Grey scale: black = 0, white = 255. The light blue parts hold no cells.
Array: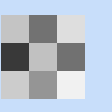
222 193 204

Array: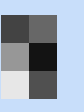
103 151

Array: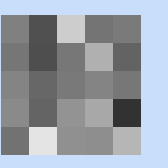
122 176 121 100 114

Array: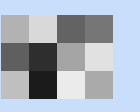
118 165 27

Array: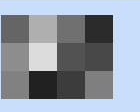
43 82 33

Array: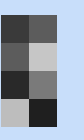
92 92
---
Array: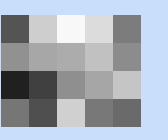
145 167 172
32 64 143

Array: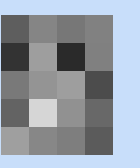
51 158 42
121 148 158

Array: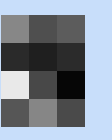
42 31 43
233 72 6

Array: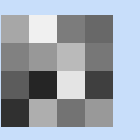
129 152 186
92 37 228

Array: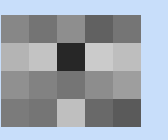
180 195 39
144 130 117

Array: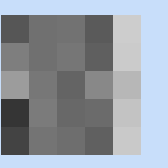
126 112 118
156 119 100

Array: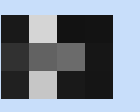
49 98 107
32 198 25
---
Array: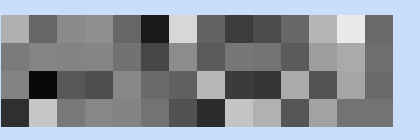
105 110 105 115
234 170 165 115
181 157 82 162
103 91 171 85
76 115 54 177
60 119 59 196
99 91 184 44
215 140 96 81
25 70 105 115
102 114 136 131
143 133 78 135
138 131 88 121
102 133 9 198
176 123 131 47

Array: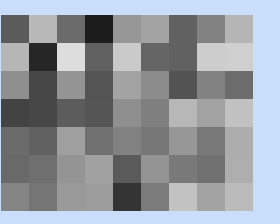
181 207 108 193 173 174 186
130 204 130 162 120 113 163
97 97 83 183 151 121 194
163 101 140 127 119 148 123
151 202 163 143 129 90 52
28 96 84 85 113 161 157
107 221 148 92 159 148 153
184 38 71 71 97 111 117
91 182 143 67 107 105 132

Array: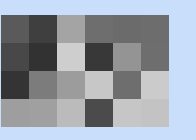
109 110 203 195
107 148 110 198
110 56 199 75
164 206 156 187
63 50 124 160
90 72 52 158

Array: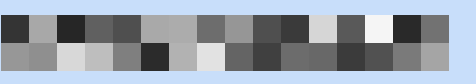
114 165
41 122
245 81
89 59
214 104
58 108
79 64
150 100
109 226
172 178
169 43
79 127
96 190
38 216
168 143
52 151

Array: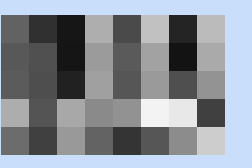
187 170 147 64 205
36 19 79 232 140
193 162 154 243 86
74 90 86 146 52
174 155 160 138 99
22 21 33 168 153
48 80 78 84 64
98 88 91 173 108

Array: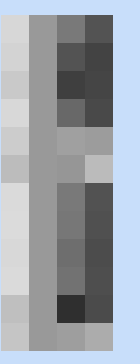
83 67 69 73 156 187 82 80 76 78 75 172
121 83 63 104 160 150 121 119 110 114 47 158
153 153 153 153 153 153 153 153 153 153 153 153
215 211 201 216 204 188 218 219 216 218 191 197

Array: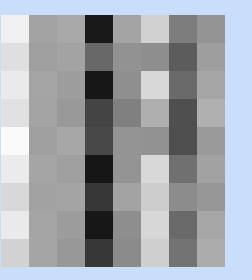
148 158 166 176 154 162 151 167 172
125 92 106 79 78 112 140 105 115
209 142 216 175 146 216 204 215 207
164 146 143 128 148 148 163 142 139
25 104 23 68 72 22 55 23 55
168 163 157 153 167 159 164 156 152
163 159 165 164 159 165 162 165 165
240 223 234 225 250 235 216 234 210

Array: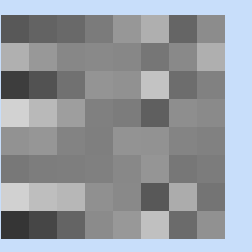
140 175 129 138 129 124 116 145
101 137 109 142 132 119 172 107
175 118 195 95 146 149 88 192
151 135 145 124 147 136 137 152
123 137 148 128 127 128 144 139
105 135 113 158 131 126 183 100
99 152 82 185 150 125 190 70
88 176 61 210 146 120 209 53

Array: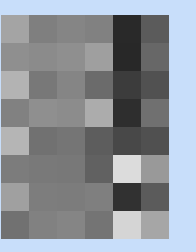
91 103 81 112 80 153 91 166
41 40 60 46 72 220 49 213
129 159 107 172 93 97 127 116
133 143 133 140 117 120 124 133
127 139 120 143 113 121 125 129
164 143 179 129 181 124 160 113
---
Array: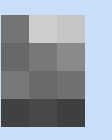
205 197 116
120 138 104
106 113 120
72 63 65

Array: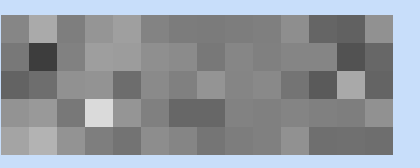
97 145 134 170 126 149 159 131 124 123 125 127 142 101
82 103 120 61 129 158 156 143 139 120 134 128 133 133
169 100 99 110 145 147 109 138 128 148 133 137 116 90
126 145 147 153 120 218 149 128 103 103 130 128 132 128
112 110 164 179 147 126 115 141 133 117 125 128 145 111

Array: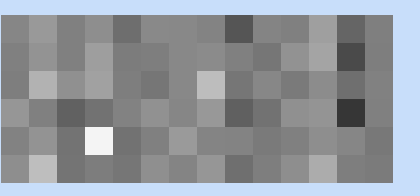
101 127 134 153 128 142 110 137 136 131 85 132 128 159
74 126 128 147 128 158 124 126 136 139 128 118 146 164
111 129 126 178 144 161 126 118 136 189 118 135 122 140
54 128 150 128 97 114 130 145 134 152 96 114 144 148
134 120 130 147 115 244 114 128 154 132 131 122 128 142
126 123 142 190 116 125 118 143 132 150 111 126 142 172

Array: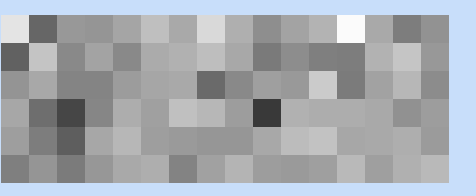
125 146 228 102 152 149 165 191 169 217 175 142 163 179 251 169
197 152 97 196 137 163 137 171 177 190 168 122 141 127 125 178
183 140 148 168 132 132 156 166 169 106 137 159 153 203 123 162
145 157 167 110 70 134 173 160 192 183 157 57 177 173 173 169
174 155 158 125 94 167 183 158 154 150 150 168 188 194 167 169
176 185 127 149 123 151 169 174 131 161 180 157 154 159 185 159

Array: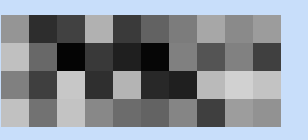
138 156 149 45 65 177 58 98 124 167
129 64 192 104 4 57 31 6 128 84
209 195 128 63 199 47 180 40 31 186
157 146 193 114 195 136 108 99 133 63

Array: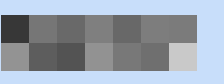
125 123 55 118 105 127 104
111 201 147 93 83 146 120

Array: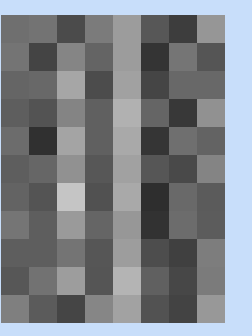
61 150 111 115 75 123 156 87
117 85 116 68 133 100 156 52
104 104 101 104 166 76 161 69
56 145 94 83 132 96 177 101
111 99 108 48 164 96 169 53
73 132 94 102 145 87 161 86
105 91 99 84 197 81 169 46
108 92 117 94 154 101 151 50
64 125 94 94 116 86 157 77
71 123 87 114 157 85 180 96
67 152 127 91 69 134 162 82
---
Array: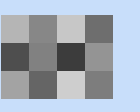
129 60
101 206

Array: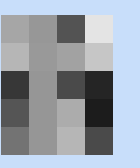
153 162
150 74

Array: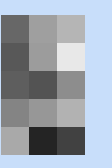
156 232
83 141

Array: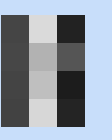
178 85
191 28

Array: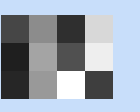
164 80
153 255

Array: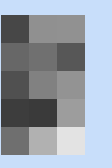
112 87
129 147
